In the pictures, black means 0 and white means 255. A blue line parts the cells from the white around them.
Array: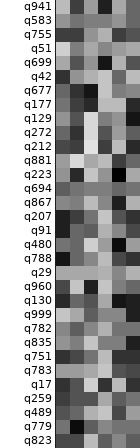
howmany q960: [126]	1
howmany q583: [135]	0
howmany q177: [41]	2
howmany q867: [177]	1
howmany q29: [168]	3
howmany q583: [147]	2

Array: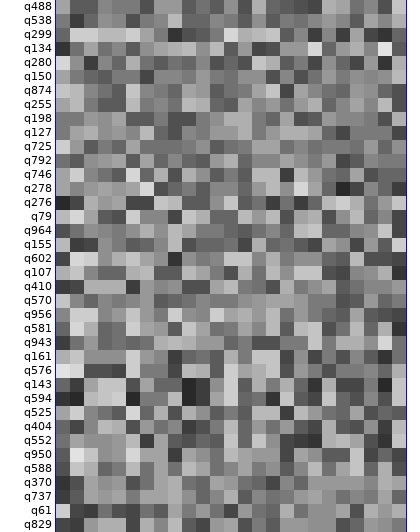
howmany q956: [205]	4
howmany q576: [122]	5
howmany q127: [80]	1
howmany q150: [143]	4

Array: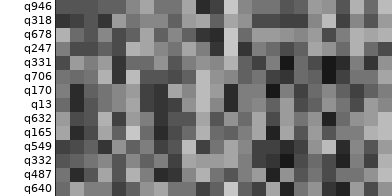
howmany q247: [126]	3
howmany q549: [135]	2
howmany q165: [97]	2
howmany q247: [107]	3
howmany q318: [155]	3

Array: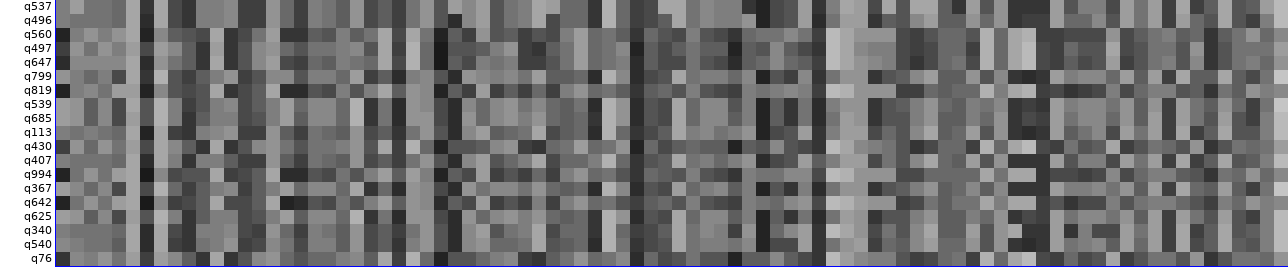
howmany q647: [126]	7
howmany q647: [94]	7
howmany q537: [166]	11
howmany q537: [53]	9
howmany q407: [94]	9

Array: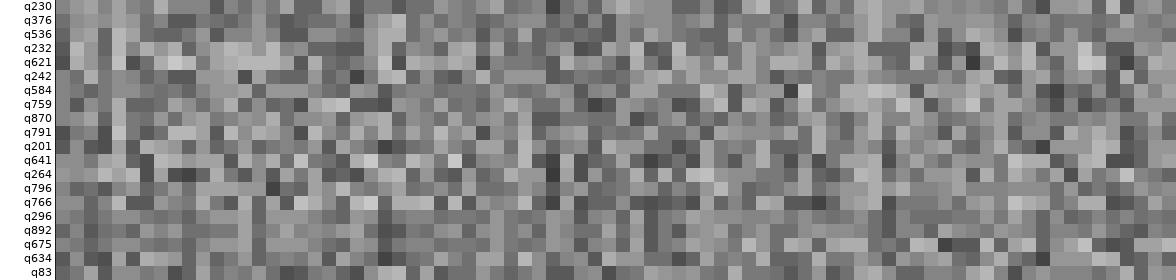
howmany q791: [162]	10
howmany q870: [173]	4

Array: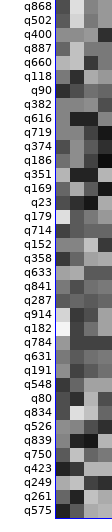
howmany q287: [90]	2
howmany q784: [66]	3
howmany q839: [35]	1
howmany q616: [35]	2
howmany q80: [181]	1
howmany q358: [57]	1
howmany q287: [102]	2

